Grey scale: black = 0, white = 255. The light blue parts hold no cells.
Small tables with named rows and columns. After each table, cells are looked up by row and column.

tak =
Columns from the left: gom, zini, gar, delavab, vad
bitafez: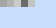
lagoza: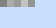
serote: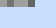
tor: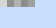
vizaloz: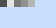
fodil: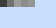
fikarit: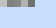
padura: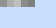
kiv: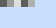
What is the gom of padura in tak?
146
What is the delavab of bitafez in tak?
106
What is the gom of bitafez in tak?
165
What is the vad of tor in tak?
159
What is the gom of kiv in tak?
95
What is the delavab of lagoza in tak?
194
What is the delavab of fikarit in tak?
177
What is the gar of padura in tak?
190
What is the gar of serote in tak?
159
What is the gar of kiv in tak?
221
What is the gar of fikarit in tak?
134
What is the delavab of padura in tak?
140
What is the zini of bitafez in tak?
180
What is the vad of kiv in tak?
175
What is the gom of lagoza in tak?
130

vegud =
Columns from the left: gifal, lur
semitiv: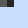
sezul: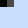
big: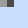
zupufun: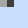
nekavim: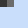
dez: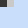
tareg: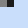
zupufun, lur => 62
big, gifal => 157
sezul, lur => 76
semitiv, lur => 37
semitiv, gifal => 90
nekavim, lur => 107
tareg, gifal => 130
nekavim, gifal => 53
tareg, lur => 27
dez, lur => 201

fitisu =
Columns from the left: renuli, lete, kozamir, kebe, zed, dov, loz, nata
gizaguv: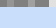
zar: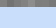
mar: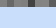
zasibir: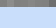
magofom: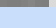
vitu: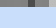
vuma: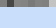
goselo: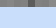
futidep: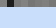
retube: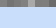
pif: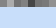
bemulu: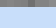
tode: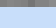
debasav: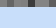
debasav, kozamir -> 130
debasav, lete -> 101
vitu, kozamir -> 131
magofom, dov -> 127
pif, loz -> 121
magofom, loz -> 126
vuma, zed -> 121
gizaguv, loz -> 128
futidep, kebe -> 130
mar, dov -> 131
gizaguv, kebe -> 128
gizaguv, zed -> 160

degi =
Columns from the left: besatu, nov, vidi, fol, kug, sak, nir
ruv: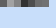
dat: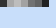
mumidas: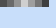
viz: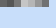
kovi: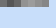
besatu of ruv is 96
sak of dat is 99
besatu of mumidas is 78
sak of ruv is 109
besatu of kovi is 112
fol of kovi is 146

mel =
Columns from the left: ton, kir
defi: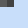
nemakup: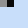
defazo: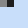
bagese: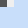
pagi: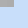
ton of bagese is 85
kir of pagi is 172
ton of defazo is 135
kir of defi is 66
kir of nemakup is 8
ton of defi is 91
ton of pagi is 174
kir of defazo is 30
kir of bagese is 239
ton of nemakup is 145

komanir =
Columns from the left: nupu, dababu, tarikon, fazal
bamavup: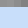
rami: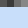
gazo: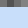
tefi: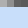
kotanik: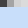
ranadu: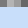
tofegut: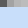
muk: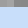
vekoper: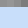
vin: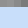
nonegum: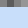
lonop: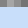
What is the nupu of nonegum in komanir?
131
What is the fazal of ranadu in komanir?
103
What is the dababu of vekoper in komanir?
150
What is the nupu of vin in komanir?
144
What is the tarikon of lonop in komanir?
143
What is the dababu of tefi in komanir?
143
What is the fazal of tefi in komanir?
90
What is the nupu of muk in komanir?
158
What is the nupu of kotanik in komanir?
65
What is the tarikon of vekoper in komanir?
141

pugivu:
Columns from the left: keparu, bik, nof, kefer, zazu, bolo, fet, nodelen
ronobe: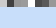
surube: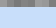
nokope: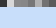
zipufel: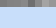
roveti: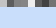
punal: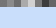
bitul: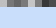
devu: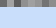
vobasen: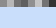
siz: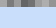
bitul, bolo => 125
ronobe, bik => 64
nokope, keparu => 53
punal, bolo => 121
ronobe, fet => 89
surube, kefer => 131
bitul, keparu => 191
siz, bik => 123
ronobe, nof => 151
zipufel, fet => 164
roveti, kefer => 133
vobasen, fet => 115
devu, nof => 94
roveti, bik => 93
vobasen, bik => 183
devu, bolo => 149
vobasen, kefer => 95
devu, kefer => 144
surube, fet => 152
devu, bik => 163
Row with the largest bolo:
vobasen

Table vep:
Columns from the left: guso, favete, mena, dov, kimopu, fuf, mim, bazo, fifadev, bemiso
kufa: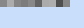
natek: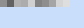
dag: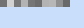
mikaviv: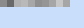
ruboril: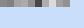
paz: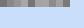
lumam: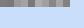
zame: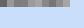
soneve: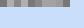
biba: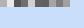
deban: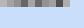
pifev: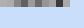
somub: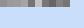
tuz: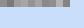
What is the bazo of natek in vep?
165
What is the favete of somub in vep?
154
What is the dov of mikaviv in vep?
185
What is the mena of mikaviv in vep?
178
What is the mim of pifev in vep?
149
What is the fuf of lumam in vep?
173
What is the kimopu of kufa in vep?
136
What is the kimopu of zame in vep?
155

